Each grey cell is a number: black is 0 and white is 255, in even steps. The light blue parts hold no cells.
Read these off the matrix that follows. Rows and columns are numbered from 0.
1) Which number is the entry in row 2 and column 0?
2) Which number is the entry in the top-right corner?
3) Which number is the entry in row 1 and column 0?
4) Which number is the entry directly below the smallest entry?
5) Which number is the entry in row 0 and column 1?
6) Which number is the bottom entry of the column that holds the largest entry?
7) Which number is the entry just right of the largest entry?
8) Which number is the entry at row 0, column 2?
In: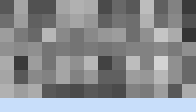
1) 157
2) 58
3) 110
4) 144
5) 165
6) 157
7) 144
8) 81

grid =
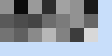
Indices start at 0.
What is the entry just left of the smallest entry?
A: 146
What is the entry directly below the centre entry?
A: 183
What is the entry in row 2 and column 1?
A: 96
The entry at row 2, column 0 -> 115
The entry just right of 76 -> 68
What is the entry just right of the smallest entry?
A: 154

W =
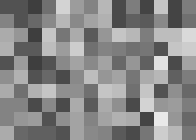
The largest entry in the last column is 218
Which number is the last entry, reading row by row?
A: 118
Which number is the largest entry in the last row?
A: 205
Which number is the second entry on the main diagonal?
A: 82
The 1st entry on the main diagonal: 82
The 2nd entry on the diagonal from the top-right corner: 68
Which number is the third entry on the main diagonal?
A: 62
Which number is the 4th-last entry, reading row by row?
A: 118
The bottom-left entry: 171
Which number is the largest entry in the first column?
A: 177
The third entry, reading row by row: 62
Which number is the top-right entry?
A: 125
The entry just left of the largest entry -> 68
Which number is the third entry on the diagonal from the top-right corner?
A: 189
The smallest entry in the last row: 74
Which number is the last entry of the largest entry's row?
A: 104
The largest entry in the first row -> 211
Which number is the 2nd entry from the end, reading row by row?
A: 183

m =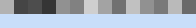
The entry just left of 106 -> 186
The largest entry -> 207
